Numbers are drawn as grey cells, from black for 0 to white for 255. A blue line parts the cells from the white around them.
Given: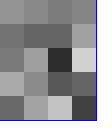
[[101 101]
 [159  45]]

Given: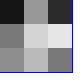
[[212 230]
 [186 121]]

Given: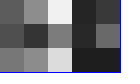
[[ 52 124]
 [140 220]]

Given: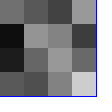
[[148 131]
 [102 152]]

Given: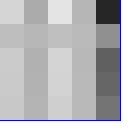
[[183 191]
 [177 212]]

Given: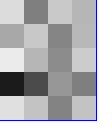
[[200 133]
 [182 140]]

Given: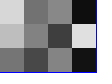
[[130  62]
 [ 72 132]]

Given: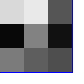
[[130  17]
 [ 94  78]]

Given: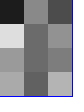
[[107 146]
 [107 125]]
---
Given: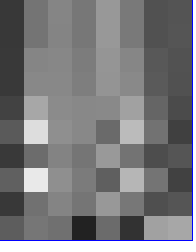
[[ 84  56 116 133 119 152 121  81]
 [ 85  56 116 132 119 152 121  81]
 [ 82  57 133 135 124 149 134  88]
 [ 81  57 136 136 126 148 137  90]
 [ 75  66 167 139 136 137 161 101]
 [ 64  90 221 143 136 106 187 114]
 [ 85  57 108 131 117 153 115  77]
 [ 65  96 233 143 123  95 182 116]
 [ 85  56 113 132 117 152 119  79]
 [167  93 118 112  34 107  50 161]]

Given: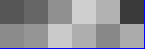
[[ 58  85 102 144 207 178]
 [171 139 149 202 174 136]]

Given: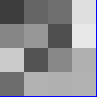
[[223  61 101 110]
 [232 134 151  79]
 [175 203  83 136]
 [178 109 178 175]]

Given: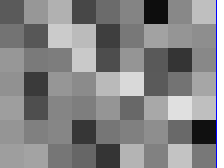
[[191  90 151 177  71 107 132  13 136]
 [142 115  87 203 187  62 120 162 149]
 [136 151 122 125 201  77 149  89  52]
 [166 145  58 150 139 186 217  90 115]
 [191 158  78 133 126 149 104 168 224]
 [ 16 149 128 134  54 118 128 142 105]
 [120 158 163 118 102  52 180 129 195]]

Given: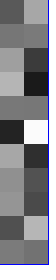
[[167  89]
 [122 118]
 [ 59 159]
 [ 26 181]
 [119 120]
 [251  35]
 [ 47 167]
 [ 82 144]
 [ 74 149]
 [182  80]
 [114 123]]

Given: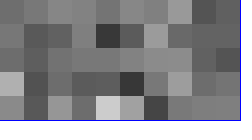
[[ 96 110 120 134 130 116 135 128 153  84]
 [ 99 119  89  97 127  56  91 155 105  99]
 [ 84 109  94 114 120 120 130 139 140  97]
 [116 176  82 109  91  93  55 120 157 109]
 [127 138  88 150 109 204 161  69 121 126]]

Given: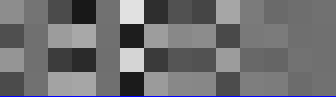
[[113 141 116  75  24 113 225  46  81  69 166 123 106 110]
 [112  79 112 156 168 112  29 157 136 140  73 121 123 111]
 [112 149 112  60  42 111 213  58  85  82 156 104 101 114]
 [113  75 113 163 166 112  27 155 136 135  76 126 124 108]]
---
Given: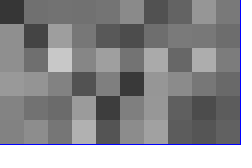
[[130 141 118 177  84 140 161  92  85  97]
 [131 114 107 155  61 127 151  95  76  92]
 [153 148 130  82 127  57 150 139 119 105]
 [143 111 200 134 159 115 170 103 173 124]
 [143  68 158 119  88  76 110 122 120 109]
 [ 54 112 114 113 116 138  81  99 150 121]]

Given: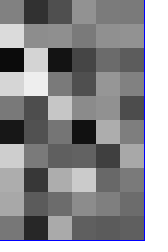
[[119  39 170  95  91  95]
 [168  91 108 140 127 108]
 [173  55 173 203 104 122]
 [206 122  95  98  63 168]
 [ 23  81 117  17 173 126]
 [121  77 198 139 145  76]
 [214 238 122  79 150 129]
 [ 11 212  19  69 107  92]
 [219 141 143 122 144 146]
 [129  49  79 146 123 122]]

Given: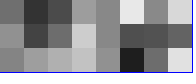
[[132 158 176 194 145  30 109 225]
 [145  67 109 205 136  79  82  99]
 [111  51  75 157 136 232 137 216]]

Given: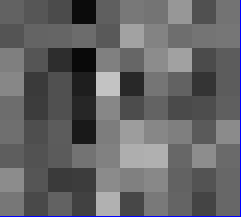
[[119  73  98  65 177  71 121 100  68 103]
 [140  85  58  60 139 128 136  98  83 103]
 [ 94  82  91 115 129 174 176 103 141 106]
 [111  78  92  25 125 157 135 127  90 139]
 [109  60  80  38 135  76  99  74  77  95]
 [135  58  80  30 195  40 117  98  52  92]
 [127  85  45   9 128 102 140 161  75  92]
 [ 84 100 101 108  89 162 131 110 116 118]
 [ 98  86  75  11  95 120 116 151  80 115]]

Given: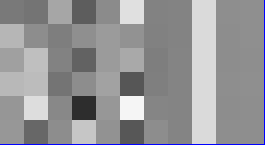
[[151 103 141 198 146  87 141 132 218 142 142]
 [150 221 136  45 151 245 133 132 218 141 142]
 [184 188 116 141 162  86 127 132 218 142 143]
 [160 191 130  98 155 169 126 132 218 141 142]
 [182 141 126 143 155 146 129 131 218 141 143]
 [121 116 166  93 139 224 130 131 218 142 143]]

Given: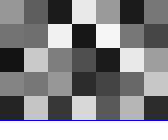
[[ 36 198  54 216  89 183  43]
 [132 119 150  44  68 104 199]
 [ 19 201 127  79  27 233 158]
 [114 111 241  23 246 118  69]
 [150  94  26 233 155  27 118]]

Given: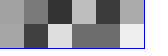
[[166  65 222 110 109 238]
 [162 123  51 190  59 172]]

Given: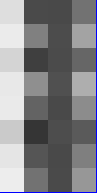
[[237 114  74 151]
 [229  85  73 127]
 [202  53  77  90]
 [234  99  73 140]
 [232 143  80 174]
 [212  63  75 102]
 [235 128  76 163]
 [222  74  73 114]]
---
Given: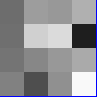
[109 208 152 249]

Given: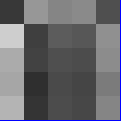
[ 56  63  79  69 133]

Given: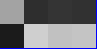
[163 207]

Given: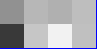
[145 198]

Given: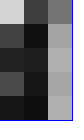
[211  16 175]

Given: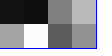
[ 19 252]

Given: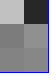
[193 144]
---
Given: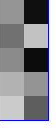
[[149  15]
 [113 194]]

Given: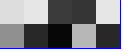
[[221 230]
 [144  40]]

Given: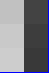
[[193  67]
 [201  61]]

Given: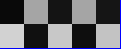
[[  9 165]
 [210  16]]

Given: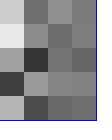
[[205 111]
 [232 141]]

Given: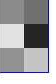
[[139 112]
 [226  38]]
